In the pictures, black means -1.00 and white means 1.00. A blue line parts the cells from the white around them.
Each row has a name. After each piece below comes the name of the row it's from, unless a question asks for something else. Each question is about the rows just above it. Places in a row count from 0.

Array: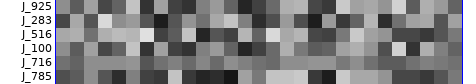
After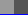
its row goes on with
[-0.77 -0.33  0.16 -0.11  0.32  0.53  0.00 -0.65 -0.38  0.21 -0.38 -0.77
  0.21 -0.55 -0.22  0.42 -0.65 -0.11  0.26  0.32 -0.33  0.26]
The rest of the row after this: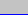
[ 0.58 -0.55 -0.77  0.58  0.32  0.32  0.16 -0.44 -0.44 -0.55 -0.33 -0.05]
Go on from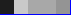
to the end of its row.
[-0.44 -0.44 -0.55 -0.33 -0.05]
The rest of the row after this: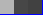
[-0.05  0.58  0.26  0.16 -0.44 -0.44 -0.55 -0.33 -0.05]
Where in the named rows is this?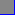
J_716, 10

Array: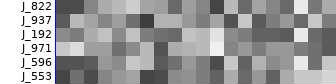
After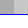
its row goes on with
[0.56 0.67]
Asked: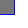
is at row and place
J_822, 18
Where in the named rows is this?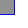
J_553, 9
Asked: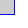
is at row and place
J_822, 5

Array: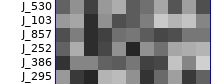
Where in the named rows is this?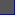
J_530, 8
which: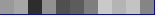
J_103
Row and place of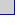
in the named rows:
J_386, 10
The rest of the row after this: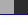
[-0.44  0.14 -0.70  0.14 -0.12  0.30  0.36  0.41]

